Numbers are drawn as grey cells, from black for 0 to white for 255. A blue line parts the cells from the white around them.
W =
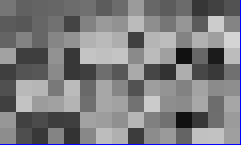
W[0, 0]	118
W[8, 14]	159
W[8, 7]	176
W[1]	[91, 87, 102, 113, 68, 130, 154, 146, 187, 142, 118, 150, 91, 204, 132]
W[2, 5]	178
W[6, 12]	168
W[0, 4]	108
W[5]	[80, 185, 182, 121, 187, 105, 167, 134, 82, 158, 148, 130, 163, 139, 142]
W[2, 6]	186
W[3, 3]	146
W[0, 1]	97
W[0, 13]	65
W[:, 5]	[112, 130, 178, 196, 63, 105, 111, 162, 136]
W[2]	[100, 131, 102, 134, 147, 178, 186, 174, 64, 181, 189, 131, 177, 159, 212]
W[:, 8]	[155, 187, 64, 138, 170, 82, 114, 182, 60]
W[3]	[162, 62, 62, 146, 55, 196, 192, 196, 138, 187, 160, 17, 103, 27, 188]
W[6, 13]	109
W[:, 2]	[100, 102, 102, 62, 87, 182, 156, 75, 56]
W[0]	[118, 97, 100, 102, 108, 112, 92, 108, 155, 103, 92, 107, 54, 65, 82]
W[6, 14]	166
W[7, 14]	155
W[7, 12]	55
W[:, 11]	[107, 150, 131, 17, 174, 130, 139, 16, 100]
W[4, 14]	112
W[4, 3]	138
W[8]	[141, 78, 56, 132, 51, 136, 189, 176, 60, 140, 154, 100, 193, 194, 159]

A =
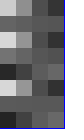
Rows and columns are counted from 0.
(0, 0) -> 204
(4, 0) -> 40
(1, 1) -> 94
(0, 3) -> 52
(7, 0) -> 36
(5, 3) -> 49
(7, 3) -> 104
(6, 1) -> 89

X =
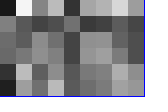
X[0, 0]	24
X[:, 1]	[245, 88, 92, 120, 188, 158]
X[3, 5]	149
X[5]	[31, 158, 112, 186, 90, 110, 123, 161, 151]
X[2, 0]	108
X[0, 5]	166
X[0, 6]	179
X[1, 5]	58
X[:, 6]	[179, 65, 146, 159, 128, 123]
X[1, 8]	70
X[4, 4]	87
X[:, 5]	[166, 58, 144, 149, 121, 110]
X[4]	[50, 188, 95, 141, 87, 121, 128, 174, 142]

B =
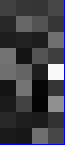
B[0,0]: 65
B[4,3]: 249
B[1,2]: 83
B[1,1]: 103
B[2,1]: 34
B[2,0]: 30
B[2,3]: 112
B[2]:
[30, 34, 29, 112]
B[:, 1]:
[54, 103, 34, 20, 100, 116, 66, 30, 23]
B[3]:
[115, 20, 84, 62]
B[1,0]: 40

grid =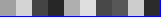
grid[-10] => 161
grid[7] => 87
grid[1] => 212

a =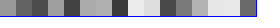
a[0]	153
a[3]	159
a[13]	231

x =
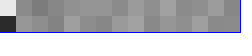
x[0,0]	233
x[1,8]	162
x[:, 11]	[139, 143]
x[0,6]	149
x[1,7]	154
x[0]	[233, 139, 124, 135, 145, 149, 149, 139, 155, 143, 161, 139, 143, 156, 135]
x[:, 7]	[139, 154]

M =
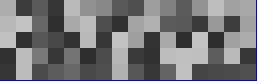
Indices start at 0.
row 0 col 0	173
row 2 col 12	195
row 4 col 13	73
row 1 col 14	61
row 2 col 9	51
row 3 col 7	182
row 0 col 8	79
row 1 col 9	177
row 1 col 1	195
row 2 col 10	169
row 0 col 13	190
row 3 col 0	49
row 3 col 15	55
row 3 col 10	189
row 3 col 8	58
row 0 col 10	129
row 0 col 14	161
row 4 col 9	55
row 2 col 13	46
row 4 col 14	75
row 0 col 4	186
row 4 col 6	79

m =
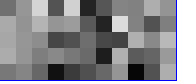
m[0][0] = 112
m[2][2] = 141
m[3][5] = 106
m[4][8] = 6
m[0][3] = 83
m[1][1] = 147
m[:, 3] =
[83, 149, 70, 137, 17]
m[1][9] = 82
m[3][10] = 154
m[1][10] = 127
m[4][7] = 149
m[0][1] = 150
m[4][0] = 120
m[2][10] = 185
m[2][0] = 167
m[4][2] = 103

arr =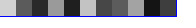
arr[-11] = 210
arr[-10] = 91

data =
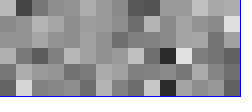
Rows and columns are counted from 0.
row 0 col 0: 185
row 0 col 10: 153
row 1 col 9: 179
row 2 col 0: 147
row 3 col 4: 182
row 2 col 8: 129
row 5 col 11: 163
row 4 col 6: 171
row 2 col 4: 142
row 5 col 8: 108
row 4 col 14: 111
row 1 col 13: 137
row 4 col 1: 174
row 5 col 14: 98
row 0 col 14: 173
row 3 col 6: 145
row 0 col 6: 153
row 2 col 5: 162
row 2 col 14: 161
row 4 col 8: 129
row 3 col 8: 191
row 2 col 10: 137
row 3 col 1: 122
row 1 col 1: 148
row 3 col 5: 162
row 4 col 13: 132
